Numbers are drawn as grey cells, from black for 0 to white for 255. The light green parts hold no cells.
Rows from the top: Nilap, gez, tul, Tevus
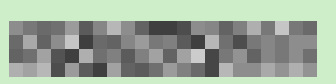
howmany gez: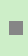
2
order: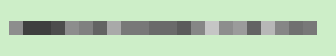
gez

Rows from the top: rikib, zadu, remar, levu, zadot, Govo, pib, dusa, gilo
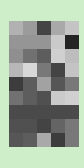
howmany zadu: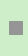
3
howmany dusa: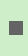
1
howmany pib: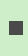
5
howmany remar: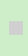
1
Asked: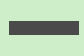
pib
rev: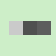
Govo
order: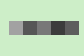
zadot

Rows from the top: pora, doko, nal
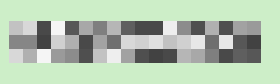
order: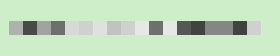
doko
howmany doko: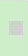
3
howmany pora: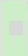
1
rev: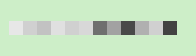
doko
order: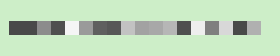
pora
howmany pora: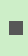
1

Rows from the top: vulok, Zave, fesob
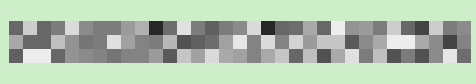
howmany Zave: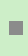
2
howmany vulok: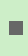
5
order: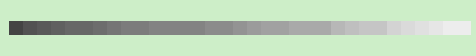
Zave
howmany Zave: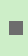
1
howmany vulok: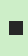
2
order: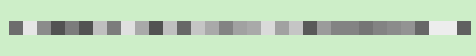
fesob
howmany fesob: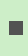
3

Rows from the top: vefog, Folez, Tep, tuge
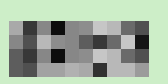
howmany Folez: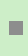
1
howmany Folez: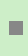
2
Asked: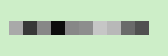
vefog
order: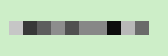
Tep
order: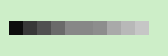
vefog
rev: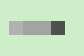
tuge

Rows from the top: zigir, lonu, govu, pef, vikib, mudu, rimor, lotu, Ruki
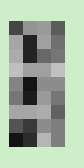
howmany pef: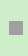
2
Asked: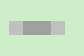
pef

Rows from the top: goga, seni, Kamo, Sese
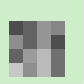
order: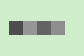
seni
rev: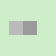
Kamo
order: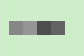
goga

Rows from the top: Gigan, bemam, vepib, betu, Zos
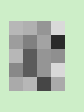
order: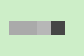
Zos
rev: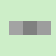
bemam
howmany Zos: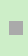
2
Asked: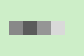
betu
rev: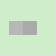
Zos
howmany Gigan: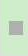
1

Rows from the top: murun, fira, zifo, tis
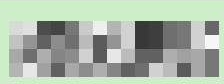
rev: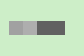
zifo
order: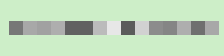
zifo
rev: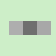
zifo

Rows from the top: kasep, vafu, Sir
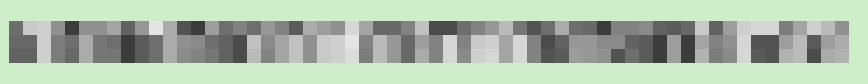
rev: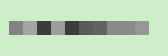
vafu
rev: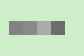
Sir
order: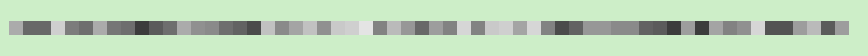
vafu
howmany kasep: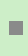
1

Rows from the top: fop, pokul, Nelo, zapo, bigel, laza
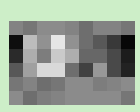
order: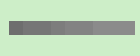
bigel
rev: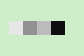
pokul
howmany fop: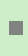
4
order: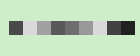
zapo
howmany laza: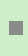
5

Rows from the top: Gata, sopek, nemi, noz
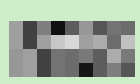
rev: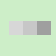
sopek
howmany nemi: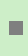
0
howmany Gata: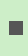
1
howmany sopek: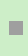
3
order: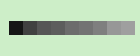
noz
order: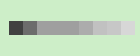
sopek
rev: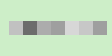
sopek

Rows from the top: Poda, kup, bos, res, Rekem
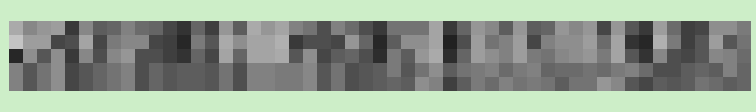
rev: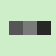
kup
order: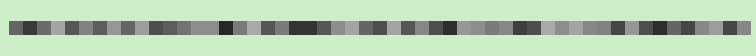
bos

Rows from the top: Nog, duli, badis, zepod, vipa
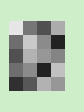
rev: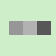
vipa
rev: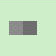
zepod
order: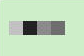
zepod

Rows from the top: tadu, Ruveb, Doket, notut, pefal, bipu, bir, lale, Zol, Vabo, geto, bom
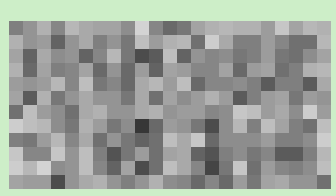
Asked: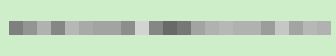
tadu
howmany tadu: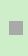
1

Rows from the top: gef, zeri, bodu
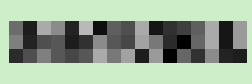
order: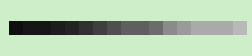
gef
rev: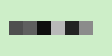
gef
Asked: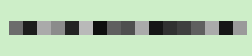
gef
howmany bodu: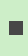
1
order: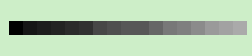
zeri

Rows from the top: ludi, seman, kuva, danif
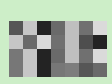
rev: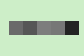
danif
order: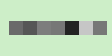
danif
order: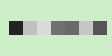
ludi
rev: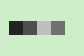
seman

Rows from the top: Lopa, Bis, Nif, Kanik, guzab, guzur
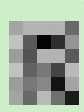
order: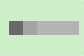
Lopa
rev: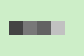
Kanik
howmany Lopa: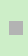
3
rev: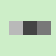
Kanik
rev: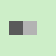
Nif
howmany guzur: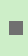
1
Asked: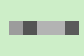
Nif

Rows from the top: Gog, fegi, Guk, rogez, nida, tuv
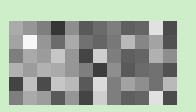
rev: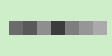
rogez
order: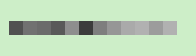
rogez

